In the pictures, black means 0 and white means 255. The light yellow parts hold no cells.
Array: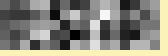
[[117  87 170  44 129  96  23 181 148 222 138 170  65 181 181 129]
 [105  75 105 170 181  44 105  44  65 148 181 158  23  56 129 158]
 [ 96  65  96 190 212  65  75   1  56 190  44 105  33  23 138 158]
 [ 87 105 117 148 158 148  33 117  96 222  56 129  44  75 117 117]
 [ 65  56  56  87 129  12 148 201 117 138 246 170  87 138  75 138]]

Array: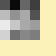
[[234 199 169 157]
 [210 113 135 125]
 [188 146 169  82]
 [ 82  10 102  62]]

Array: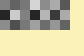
[[140  79 120 160 109 150  99]
 [129  99 120 213 140 171  88]
 [ 37 203 129  37 181  58 171]]

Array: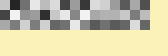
[[199  37 113 231 188 219  68 156  56 219 208 156  90 168  80]
 [168 124 208 124 208 102 113 231 134  90 113  90 102 219 102]
 [ 68 242 146 156  47 199 231 134 242 168 178 178 199 124 188]]

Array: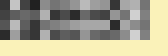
[[ 85 186  94  54 116 128 140 158 167 167 167  43 167 140 116]
 [ 66  94 105  94 177  54  75  43 105  75  66 149 116 208 128]
 [ 54 196  66  33 140 116 128 149 186 158 149  54 167 177 116]
 [ 43 158  75  54 177  75  94  85 149 105  94 105 140 208 128]]

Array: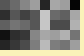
[[ 96 116 106  86 198  75  75 177]
 [ 86 106 134 158  37 167 158   5]
 [ 46  86  65  86 198 106  96 167]
 [ 37  55  75 125 186 125 116 158]
 [ 17  46  55 134 167 158 177 116]]

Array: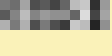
[[176 122 176  78 122  78  58 200 188  36 144]
 [122 110 164  78  90  68 101 188 200  48 154]
 [ 90 132 188 132 154 144 144 101 220  68 164]]

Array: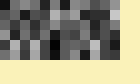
[[147  35 112  58 112  26  79  67 124  47  79  47]
 [112 156  58 166  67  15  91 136  26 166  67  58]
 [100  58 100  47  91 136  91  91 112  35  79 124]
 [ 79 100  26  79  67 177 124 156  35  47  47 199]
 [ 58 177  67 177  67   3  91 100  91 189  67  26]
 [ 15 112 136 112  35 124  26 136 124  79 100 147]]
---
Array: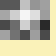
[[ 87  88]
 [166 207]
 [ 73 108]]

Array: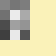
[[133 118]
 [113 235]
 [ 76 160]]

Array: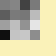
[[126 133]
 [ 93 122]
 [159 190]]

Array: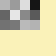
[[182 155]
 [101 230]
 [114 120]]

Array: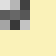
[[223 182]
 [ 92 103]
 [165  56]]

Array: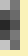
[[189 119]
 [ 82 106]
 [ 39  80]]

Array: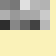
[[129 120]
 [175 153]
 [ 45 135]]
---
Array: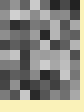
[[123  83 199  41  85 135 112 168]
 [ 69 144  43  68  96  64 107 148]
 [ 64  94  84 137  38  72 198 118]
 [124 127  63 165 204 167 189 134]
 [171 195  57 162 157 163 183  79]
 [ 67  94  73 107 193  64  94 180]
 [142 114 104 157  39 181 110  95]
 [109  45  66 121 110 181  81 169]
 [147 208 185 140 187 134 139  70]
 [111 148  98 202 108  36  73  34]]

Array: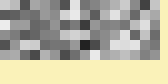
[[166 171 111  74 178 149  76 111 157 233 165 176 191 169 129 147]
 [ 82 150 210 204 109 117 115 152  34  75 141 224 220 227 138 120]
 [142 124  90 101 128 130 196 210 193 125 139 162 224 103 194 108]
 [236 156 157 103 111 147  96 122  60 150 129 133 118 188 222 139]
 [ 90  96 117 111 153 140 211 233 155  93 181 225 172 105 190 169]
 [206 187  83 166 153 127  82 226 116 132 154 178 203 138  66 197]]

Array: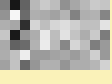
[[161 194 104 150 177 176 149 174 173 182 210]
 [173 193 237 155 155 163 168 156 173 207 153]
 [170  98 107 178 235 186 135 214 190 126 154]
 [198  25 150 173 232 189 226 195 173 202 124]
 [175 167  47 213 190 214 221 207 192 192 227]
 [147 246 107 175 171 162 180 130 175 178 133]
 [128  23  99 184 202 189 145 167 184 202 197]]

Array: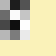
[[183 124 234]
 [ 71  15 254]
 [107 250 197]
 [183  29  83]]

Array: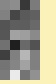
[[122 234 116 145]
 [116 133 162 128]
 [ 63 128 182 128]
 [113  31 105  82]
 [ 86 162 158 138]
 [ 84  94  93 105]
 [129  70  90  96]
 [135 141  56 123]]

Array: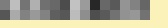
[[ 86 170 130 153 130  95  87 188 142  78  90 114 146 151 114]
 [125 190 116 176 112 104  76 194 155  39 104  89 148 130 102]]

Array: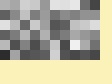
[[ 44 163  80  86  93 208  82  72  85  71]
 [185  80 130  77 125 198  74 240 171 113]
 [ 96 124 181 109 177 102 124 168 151 136]
 [224 187 103 202 159  85  95 193 202 220]
 [ 96 137 193 125 155 114 139 129 146 145]
 [178 167 208 201 152 226 223 231 110  69]]
